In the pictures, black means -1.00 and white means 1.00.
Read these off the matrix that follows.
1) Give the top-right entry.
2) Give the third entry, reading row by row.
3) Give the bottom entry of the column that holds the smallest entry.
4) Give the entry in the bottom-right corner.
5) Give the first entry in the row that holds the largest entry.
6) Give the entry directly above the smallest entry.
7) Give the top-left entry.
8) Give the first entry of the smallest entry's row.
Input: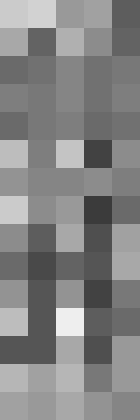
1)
-0.27
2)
0.20
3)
0.15
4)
0.04
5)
0.48
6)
0.10
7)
0.59
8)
0.59

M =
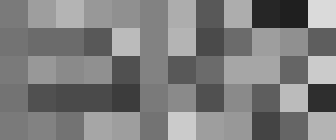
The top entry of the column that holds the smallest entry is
-0.76
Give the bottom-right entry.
0.41
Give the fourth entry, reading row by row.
0.19
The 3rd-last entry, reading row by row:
-0.47
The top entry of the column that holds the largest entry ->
0.71
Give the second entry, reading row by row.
0.24
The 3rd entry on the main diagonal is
0.08
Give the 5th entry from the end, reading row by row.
0.24
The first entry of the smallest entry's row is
-0.04
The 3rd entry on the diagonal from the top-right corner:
0.30
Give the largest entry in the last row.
0.59
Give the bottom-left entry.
-0.04

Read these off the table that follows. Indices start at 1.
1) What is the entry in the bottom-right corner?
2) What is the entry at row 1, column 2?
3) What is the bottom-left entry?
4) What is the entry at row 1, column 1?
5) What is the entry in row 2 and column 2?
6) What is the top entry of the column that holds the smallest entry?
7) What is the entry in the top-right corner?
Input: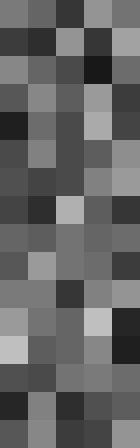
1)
0.16
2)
-0.21
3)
-0.32
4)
-0.04
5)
-0.64
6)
0.16
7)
-0.10

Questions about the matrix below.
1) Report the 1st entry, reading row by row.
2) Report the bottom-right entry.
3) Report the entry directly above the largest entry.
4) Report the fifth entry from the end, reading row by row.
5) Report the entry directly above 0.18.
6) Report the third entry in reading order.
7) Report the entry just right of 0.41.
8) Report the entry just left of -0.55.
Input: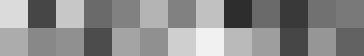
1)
0.72
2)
-0.23
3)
0.51
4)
0.46
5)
-0.11
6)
0.56
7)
0.01
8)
-0.17

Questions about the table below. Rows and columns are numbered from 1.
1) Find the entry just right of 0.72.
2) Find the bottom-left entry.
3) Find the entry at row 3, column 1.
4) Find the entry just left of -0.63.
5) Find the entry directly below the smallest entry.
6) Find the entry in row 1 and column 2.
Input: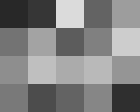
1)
-0.22
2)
-0.05
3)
0.11
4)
0.05
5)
-0.10
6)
-0.58

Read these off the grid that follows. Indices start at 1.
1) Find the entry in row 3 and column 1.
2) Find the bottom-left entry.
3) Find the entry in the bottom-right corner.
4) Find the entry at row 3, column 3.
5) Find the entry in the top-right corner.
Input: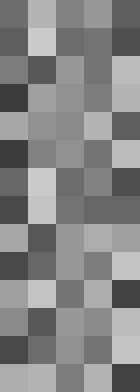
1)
-0.03
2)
0.35
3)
-0.48
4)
0.19
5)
-0.26
